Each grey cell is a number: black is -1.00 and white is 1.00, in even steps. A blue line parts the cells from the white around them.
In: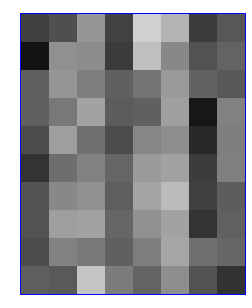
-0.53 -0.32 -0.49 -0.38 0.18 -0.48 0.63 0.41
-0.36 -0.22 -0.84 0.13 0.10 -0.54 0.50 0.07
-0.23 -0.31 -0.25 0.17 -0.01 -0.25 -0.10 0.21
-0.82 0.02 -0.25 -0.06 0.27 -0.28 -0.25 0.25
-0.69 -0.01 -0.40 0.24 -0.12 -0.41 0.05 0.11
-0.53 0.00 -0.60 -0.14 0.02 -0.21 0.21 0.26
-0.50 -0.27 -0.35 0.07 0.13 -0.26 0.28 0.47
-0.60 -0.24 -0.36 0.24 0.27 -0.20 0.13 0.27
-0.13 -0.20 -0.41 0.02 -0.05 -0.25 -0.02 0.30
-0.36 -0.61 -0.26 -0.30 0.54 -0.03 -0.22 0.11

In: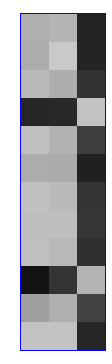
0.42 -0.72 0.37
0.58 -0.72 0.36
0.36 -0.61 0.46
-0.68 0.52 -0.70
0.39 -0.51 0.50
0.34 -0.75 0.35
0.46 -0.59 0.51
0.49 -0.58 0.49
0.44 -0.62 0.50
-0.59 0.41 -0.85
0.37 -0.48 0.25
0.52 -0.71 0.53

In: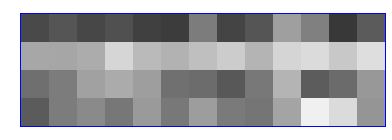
-0.56 -0.29 -0.43 -0.33 -0.44 -0.37 -0.50 -0.53 -0.03 -0.47 -0.33 0.25 0.00
0.57 0.74 0.31 0.30 0.35 0.68 0.46 0.40 0.50 0.60 0.41 0.67 0.72
-0.16 0.19 -0.13 -0.03 0.26 0.34 0.24 -0.12 -0.15 -0.31 -0.06 0.41 -0.28
0.72 0.17 -0.29 -0.03 0.08 -0.07 0.21 -0.06 0.23 -0.04 -0.08 0.29 0.88

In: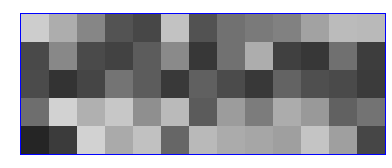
0.47 0.45 0.61 0.36 0.05 -0.35 -0.44 0.52 -0.36 -0.11 -0.04 0.01 0.27
-0.12 -0.52 -0.43 0.07 -0.42 -0.48 -0.28 0.08 -0.57 -0.11 0.36 -0.50 -0.57
-0.42 -0.54 -0.41 -0.60 -0.46 -0.09 -0.28 -0.55 -0.25 -0.41 -0.56 -0.22 -0.38
-0.24 -0.10 -0.14 0.65 0.38 0.56 0.12 0.46 -0.29 0.22 -0.03 0.35 0.20
0.25 -0.45 -0.71 -0.54 0.65 0.33 0.51 -0.20 0.45 0.34 0.30 0.25 0.54

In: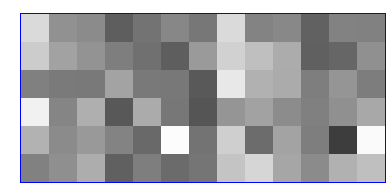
0.02 0.01 0.71 0.14 0.09 -0.26 -0.10 0.06 -0.07 0.71 0.03 0.07 -0.24
-0.20 0.13 0.60 0.27 0.15 -0.01 -0.12 -0.26 0.21 0.64 0.50 0.35 -0.25
0.17 -0.02 0.00 -0.04 -0.05 0.28 -0.05 -0.06 -0.30 0.82 0.39 0.34 -0.01
0.13 0.32 0.89 0.04 0.37 -0.31 0.34 -0.07 -0.33 0.17 0.27 0.10 0.00
-0.52 0.96 0.40 0.09 0.20 0.03 -0.18 0.98 -0.10 0.62 -0.15 0.28 -0.01
0.39 0.50 0.01 0.12 0.36 -0.25 -0.01 -0.16 -0.08 0.54 0.68 0.30 0.09

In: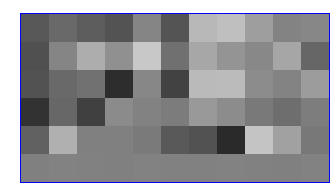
0.03 0.06 -0.31 -0.18 -0.27 -0.35 0.04 -0.34 0.44 0.50 0.24
0.30 -0.20 -0.37 0.04 0.36 0.13 0.57 -0.12 0.31 0.16 0.07
0.03 0.22 -0.36 -0.18 -0.11 -0.65 0.06 -0.48 0.46 0.47 0.10
-0.14 -0.02 -0.61 -0.19 -0.50 0.09 0.02 -0.03 0.20 0.10 -0.05
0.26 -0.06 -0.24 0.38 0.00 0.00 -0.04 -0.30 -0.36 -0.67 0.54
0.00 0.02 0.00 0.02 0.01 0.00 0.02 0.01 0.01 0.02 0.01

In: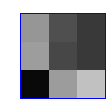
-0.38 -0.55 0.18
-0.44 -0.55 0.23
0.22 0.51 -0.93
